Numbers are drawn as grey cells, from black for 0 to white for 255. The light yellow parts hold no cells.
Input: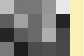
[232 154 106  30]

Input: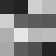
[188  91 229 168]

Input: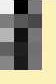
[122  88 181]

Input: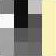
[193  17 164]

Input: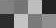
[ 34 123]

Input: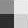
[234  47]
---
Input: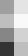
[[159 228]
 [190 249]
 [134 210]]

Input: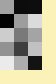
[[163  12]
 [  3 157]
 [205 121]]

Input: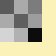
[[ 91 170]
 [170  95]
 [212 177]]

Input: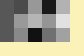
[[ 87  75]
 [ 87 153]
 [ 87 137]]

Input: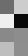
[[109 205]
 [239   9]
 [137 141]]

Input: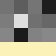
[[115  93]
 [124 222]
 [134  26]]

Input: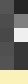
[[ 85  37]
 [ 77 127]
 [ 72 239]]
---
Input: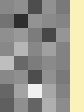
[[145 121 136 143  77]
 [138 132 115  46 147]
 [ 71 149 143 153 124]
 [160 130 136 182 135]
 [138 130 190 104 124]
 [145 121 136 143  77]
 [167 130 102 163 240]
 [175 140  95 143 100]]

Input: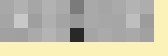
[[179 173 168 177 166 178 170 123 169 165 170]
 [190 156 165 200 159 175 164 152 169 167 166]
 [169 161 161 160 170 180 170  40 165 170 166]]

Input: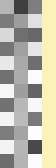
[[ 63 126 181]
 [158 225 123]
 [111 104 216]
 [160 230 117]
 [169 110 232]
 [172 251 113]
 [158 100 246]
 [183 248 114]
 [187 121 243]
 [164 253 124]
 [182  73 243]
 [180 251 109]]

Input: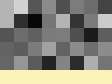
[[109  68 180 210  86 139  79 124]
 [123 203 180  47   8 118 180  52]
 [ 26  94  84 109  96 123 124  79]
 [110 140  99  93 123 162  99 140]
 [174 116 102 150  91  36 132  43]]

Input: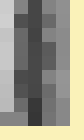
[[131 144 204 131  70]
 [105 143 207  80  70]
 [131 139 196 105  67]
 [ 91 139 200 104  71]
 [ 93 140 200 103  72]
 [131 149 191  75  72]
 [108 148 188  82  71]
 [113 136 186 107  56]
 [116 136 131 131  54]]

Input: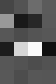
[[108  91  70  83]
 [ 39  90 153  25]
 [ 84  87  87  76]
 [250  16  28 214]
 [ 77  82  87  83]
 [ 87  86  88  77]]

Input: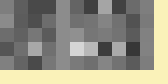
[[107 126 126  94  73  73 140 100  64 165  66]
 [ 82 122 139  92  78 109 140 112 116 132 113]
 [ 91 129 109  97 119  91 140 144 118 123 115]
 [ 55 130  85 111 168 112 140 213 184  60 170]
 [ 91 125 128 100  74 119 140 122 111 133 114]]

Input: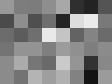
[[ 35  84 153 125 124 142 168  47]
 [235 121  75 142  79 111  36 221]
 [132 107 108  92 111 233 196  99]
 [126 139 116 147 147 127 156 144]
 [ 50 136 139 171 118 106 202 149]
 [ 19 155 139 115 180 158 176 130]]

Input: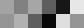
[[ 23 231 163 129 166  94]
 [223 149 149 177  94   9]]
